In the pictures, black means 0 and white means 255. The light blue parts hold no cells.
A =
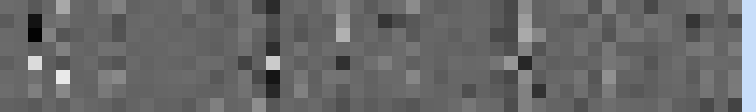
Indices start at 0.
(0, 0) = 108
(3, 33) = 97
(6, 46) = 95
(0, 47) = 102
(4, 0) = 95
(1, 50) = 89
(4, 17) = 67
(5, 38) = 92
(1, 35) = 90
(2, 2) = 3
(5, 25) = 105
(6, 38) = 50
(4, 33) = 104
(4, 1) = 103
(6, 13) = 102
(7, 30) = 99
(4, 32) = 107
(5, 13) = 108
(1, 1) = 104
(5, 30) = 105
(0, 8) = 129
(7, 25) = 100
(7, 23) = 95
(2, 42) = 108
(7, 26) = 92
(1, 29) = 88
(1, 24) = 151
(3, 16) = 102
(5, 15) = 88
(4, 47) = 102
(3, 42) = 95
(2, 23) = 100
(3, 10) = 102
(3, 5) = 103
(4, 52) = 104
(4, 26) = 111
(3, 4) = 129
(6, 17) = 114
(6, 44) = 94

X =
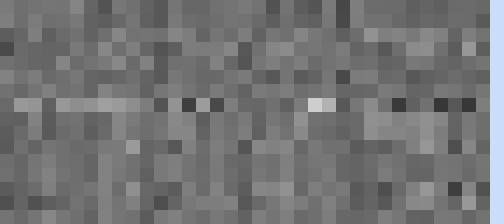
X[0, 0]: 122
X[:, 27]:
[107, 113, 127, 88, 99, 104, 122, 112, 141, 133, 94, 118, 123, 79, 88, 126]
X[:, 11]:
[88, 88, 113, 84, 90, 89, 118, 84, 115, 118, 105, 121, 121, 100, 78, 121]
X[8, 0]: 98
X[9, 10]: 110
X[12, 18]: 119
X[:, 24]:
[71, 73, 95, 123, 119, 73, 102, 88, 103, 98, 112, 103, 103, 121, 112, 104]
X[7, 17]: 104
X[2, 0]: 93
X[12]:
[112, 103, 118, 130, 115, 110, 101, 130, 120, 112, 96, 121, 127, 114, 109, 121, 109, 100, 119, 113, 128, 109, 114, 123, 103, 100, 106, 123, 115, 101, 101, 118, 116, 106, 116]
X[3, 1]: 106
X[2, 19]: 118
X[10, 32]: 78
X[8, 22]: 113
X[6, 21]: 110
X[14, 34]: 99
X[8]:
[98, 96, 130, 91, 112, 114, 99, 104, 134, 122, 111, 115, 136, 129, 94, 120, 110, 121, 99, 118, 110, 145, 113, 111, 103, 106, 144, 141, 129, 136, 144, 134, 100, 120, 110]
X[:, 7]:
[83, 94, 111, 135, 121, 98, 131, 159, 104, 106, 121, 130, 130, 130, 128, 129]
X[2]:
[93, 102, 126, 95, 107, 113, 98, 111, 134, 114, 116, 113, 133, 125, 100, 117, 109, 125, 98, 118, 112, 133, 119, 111, 95, 109, 146, 127, 131, 121, 136, 128, 100, 126, 114]
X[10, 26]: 100
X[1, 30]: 104
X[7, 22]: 206
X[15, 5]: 111
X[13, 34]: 82
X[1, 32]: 108
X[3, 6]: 108
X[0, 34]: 104
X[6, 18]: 122
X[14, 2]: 81
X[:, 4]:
[116, 113, 107, 101, 133, 111, 112, 152, 112, 107, 112, 112, 115, 107, 100, 118]
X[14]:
[80, 100, 81, 94, 100, 114, 106, 128, 116, 128, 102, 78, 100, 120, 125, 125, 129, 87, 105, 119, 133, 124, 112, 128, 112, 92, 100, 88, 113, 136, 137, 116, 101, 152, 99]
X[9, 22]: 109
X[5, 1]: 114

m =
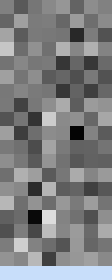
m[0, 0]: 128
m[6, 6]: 63
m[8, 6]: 103
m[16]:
[80, 125, 71, 188, 134, 155, 106, 171]
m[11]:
[142, 120, 89, 148, 114, 87, 98, 96]
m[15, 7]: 143
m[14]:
[183, 111, 147, 109, 152, 122, 157, 116]
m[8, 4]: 138
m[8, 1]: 117
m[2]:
[164, 91, 122, 120, 117, 40, 124, 82]
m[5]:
[160, 117, 142, 91, 102, 79, 121, 82]
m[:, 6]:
[141, 110, 124, 176, 55, 121, 63, 155, 103, 131, 99, 98, 133, 64, 157, 80, 106, 102, 160]
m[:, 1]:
[89, 160, 91, 109, 135, 117, 133, 66, 117, 61, 112, 120, 176, 136, 111, 107, 125, 207, 135]
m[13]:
[144, 136, 43, 181, 93, 100, 64, 87]
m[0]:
[128, 89, 118, 137, 150, 99, 141, 129]
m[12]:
[111, 176, 158, 90, 119, 171, 133, 154]
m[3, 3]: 112
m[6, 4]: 55
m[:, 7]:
[129, 139, 82, 131, 106, 82, 103, 147, 167, 91, 116, 96, 154, 87, 116, 143, 171, 117, 137]
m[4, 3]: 122
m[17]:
[124, 207, 130, 109, 84, 153, 102, 117]
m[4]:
[115, 135, 119, 122, 54, 102, 55, 106]

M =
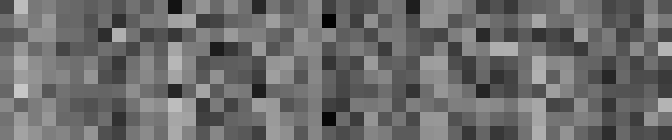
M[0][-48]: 73
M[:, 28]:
[112, 117, 121, 124, 99, 89, 86, 81, 118, 91]
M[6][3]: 87
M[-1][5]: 111
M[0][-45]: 128
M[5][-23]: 94
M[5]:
[117, 157, 148, 129, 135, 110, 149, 79, 68, 117, 136, 115, 164, 132, 88, 145, 94, 87, 63, 159, 137, 85, 136, 99, 73, 94, 124, 135, 89, 93, 140, 144, 104, 58, 104, 51, 67, 114, 177, 94, 147, 106, 77, 39, 105, 76, 77, 58]
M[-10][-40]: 84
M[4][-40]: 56
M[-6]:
[123, 175, 142, 130, 117, 111, 128, 89, 56, 112, 140, 103, 183, 137, 78, 92, 94, 97, 76, 149, 152, 102, 132, 53, 89, 70, 155, 94, 99, 80, 157, 159, 78, 62, 107, 75, 87, 109, 172, 135, 141, 102, 100, 67, 100, 67, 113, 79]
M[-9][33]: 105
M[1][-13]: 108
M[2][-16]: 126
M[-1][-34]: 86
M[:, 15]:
[105, 68, 113, 28, 92, 145, 90, 123, 67, 135]
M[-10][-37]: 119
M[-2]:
[114, 154, 124, 151, 105, 106, 88, 110, 49, 96, 123, 117, 166, 162, 64, 67, 100, 105, 112, 154, 127, 113, 130, 7, 108, 60, 149, 86, 118, 73, 151, 152, 81, 98, 124, 103, 95, 121, 165, 117, 113, 129, 121, 79, 95, 61, 148, 116]
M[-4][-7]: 99
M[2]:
[86, 95, 145, 144, 111, 110, 90, 45, 176, 115, 68, 83, 55, 96, 135, 113, 154, 129, 128, 104, 88, 148, 122, 139, 94, 103, 74, 123, 121, 91, 79, 70, 126, 147, 41, 101, 64, 91, 51, 72, 57, 154, 98, 123, 67, 86, 121, 71]
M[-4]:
[103, 199, 141, 87, 114, 104, 103, 101, 105, 142, 111, 96, 38, 99, 164, 90, 127, 121, 29, 103, 108, 118, 129, 96, 71, 87, 84, 110, 86, 52, 109, 150, 132, 110, 37, 82, 69, 101, 80, 159, 131, 99, 112, 85, 83, 82, 100, 63]
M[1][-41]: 112
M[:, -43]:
[104, 104, 110, 92, 111, 110, 104, 88, 106, 111]
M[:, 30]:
[136, 148, 79, 86, 157, 140, 109, 113, 151, 144]
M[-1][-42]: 148
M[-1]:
[121, 163, 147, 126, 133, 111, 148, 80, 66, 118, 139, 110, 170, 130, 86, 135, 95, 88, 64, 157, 143, 88, 134, 93, 75, 91, 133, 124, 91, 91, 144, 147, 100, 55, 101, 55, 69, 114, 175, 105, 147, 102, 81, 45, 105, 77, 82, 61]

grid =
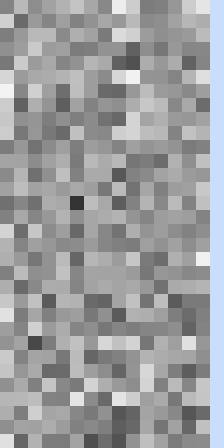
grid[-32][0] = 132
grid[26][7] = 141
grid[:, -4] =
[128, 142, 143, 119, 152, 147, 155, 187, 176, 184, 155, 108, 163, 128, 136, 157, 157, 146, 109, 151, 113, 189, 159, 134, 177, 172, 167, 129, 170, 153, 117, 162]
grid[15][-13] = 134
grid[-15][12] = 161
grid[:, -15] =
[132, 208, 126, 144, 120, 214, 243, 204, 199, 204, 124, 164, 138, 161, 112, 129, 211, 179, 175, 128, 174, 199, 225, 158, 147, 202, 196, 144, 182, 174, 143, 224]
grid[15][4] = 179
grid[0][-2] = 204
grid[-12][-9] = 163
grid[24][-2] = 224
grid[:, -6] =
[205, 185, 208, 97, 81, 241, 152, 173, 212, 212, 160, 118, 130, 114, 130, 148, 174, 124, 198, 155, 169, 193, 177, 125, 211, 147, 148, 141, 205, 100, 104, 146]
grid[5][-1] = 222
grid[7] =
[204, 97, 175, 148, 94, 162, 130, 149, 143, 173, 199, 187, 136, 169, 108]
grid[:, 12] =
[150, 162, 149, 152, 172, 132, 151, 136, 154, 131, 147, 177, 171, 157, 186, 162, 141, 161, 176, 147, 170, 91, 126, 142, 159, 167, 126, 186, 120, 136, 162, 123]
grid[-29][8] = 147
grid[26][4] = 107
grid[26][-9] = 158
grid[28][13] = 186
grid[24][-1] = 150
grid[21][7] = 100
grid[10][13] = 123
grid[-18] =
[112, 134, 112, 173, 168, 51, 189, 168, 93, 130, 180, 136, 186, 130, 192]
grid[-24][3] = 126
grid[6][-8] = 106
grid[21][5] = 178
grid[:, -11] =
[178, 159, 138, 159, 133, 179, 110, 94, 143, 106, 159, 174, 191, 154, 168, 179, 158, 137, 186, 193, 171, 181, 153, 172, 176, 120, 107, 136, 129, 168, 156, 123]
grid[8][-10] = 127
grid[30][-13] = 161
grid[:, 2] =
[141, 154, 185, 202, 155, 169, 208, 175, 149, 150, 114, 140, 112, 162, 112, 134, 198, 160, 119, 143, 137, 193, 166, 208, 72, 164, 170, 128, 189, 207, 161, 179]
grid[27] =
[144, 170, 128, 197, 136, 122, 211, 174, 153, 141, 212, 129, 186, 134, 198]
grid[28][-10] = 228
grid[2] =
[126, 153, 185, 185, 138, 175, 162, 122, 219, 208, 156, 143, 149, 154, 187]

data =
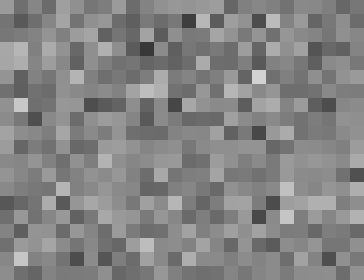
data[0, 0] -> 154
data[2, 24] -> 144
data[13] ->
[137, 126, 120, 117, 181, 129, 137, 150, 138, 135, 101, 103, 128, 134, 120, 105, 145, 136, 129, 137, 192, 141, 134, 149, 143, 174]
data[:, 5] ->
[144, 115, 156, 104, 97, 180, 137, 150, 108, 123, 104, 145, 130, 129, 150, 98, 151, 117, 77, 123]
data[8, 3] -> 137
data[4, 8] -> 113
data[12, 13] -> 126
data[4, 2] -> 133
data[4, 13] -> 109
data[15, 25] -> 178
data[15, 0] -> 111
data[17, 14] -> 163
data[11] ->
[137, 134, 148, 129, 111, 145, 126, 179, 143, 134, 140, 151, 153, 108, 112, 156, 144, 127, 138, 122, 154, 145, 151, 146, 138, 170]
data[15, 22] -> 155
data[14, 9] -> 120
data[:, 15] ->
[157, 92, 165, 121, 109, 127, 112, 138, 105, 161, 143, 156, 164, 105, 125, 106, 140, 133, 138, 114]
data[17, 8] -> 103
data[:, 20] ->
[114, 131, 150, 144, 135, 128, 110, 132, 125, 171, 115, 154, 153, 192, 158, 197, 124, 141, 110, 123]
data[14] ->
[87, 103, 116, 172, 89, 150, 167, 156, 141, 120, 160, 139, 182, 125, 101, 125, 162, 163, 124, 76, 158, 162, 176, 176, 126, 142]
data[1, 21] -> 154
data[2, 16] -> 147
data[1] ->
[116, 89, 110, 134, 164, 115, 144, 151, 108, 95, 122, 108, 120, 62, 183, 92, 158, 146, 77, 187, 131, 154, 101, 120, 142, 108]
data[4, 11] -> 107
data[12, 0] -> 148
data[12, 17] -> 122
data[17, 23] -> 118
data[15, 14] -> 126
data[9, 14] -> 135
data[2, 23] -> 118
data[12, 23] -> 141
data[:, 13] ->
[148, 62, 121, 119, 109, 132, 108, 167, 104, 136, 120, 108, 126, 134, 125, 106, 162, 130, 174, 115]
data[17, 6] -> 136
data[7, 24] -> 135
